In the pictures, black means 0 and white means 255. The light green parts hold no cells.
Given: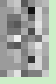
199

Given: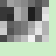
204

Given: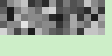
180

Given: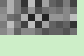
111

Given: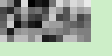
127

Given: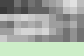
114

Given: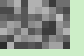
59

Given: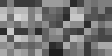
141

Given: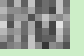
82
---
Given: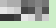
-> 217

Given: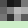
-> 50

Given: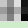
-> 129

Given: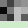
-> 52

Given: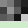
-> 105

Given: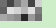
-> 40
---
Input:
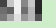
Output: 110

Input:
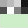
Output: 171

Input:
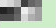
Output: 35

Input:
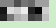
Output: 21

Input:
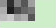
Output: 173

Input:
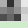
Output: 132
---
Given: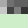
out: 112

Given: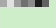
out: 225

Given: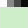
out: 136

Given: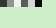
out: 147

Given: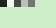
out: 245

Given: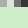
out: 225

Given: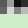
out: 157

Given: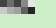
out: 109
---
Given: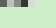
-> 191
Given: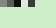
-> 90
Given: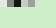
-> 132
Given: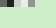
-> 33
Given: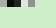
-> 11
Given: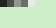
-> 78
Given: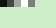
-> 71
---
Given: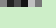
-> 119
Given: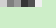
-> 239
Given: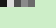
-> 107
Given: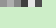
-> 77
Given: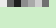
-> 112
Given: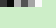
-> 249
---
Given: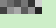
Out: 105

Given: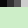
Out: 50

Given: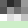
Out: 43

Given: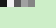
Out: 242

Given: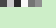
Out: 204

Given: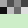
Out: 80

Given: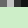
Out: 196
